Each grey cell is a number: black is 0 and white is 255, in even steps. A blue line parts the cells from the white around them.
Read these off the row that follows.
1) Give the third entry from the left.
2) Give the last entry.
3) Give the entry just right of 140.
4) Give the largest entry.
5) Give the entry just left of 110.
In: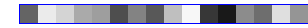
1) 212
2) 149
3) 110
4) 247
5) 140
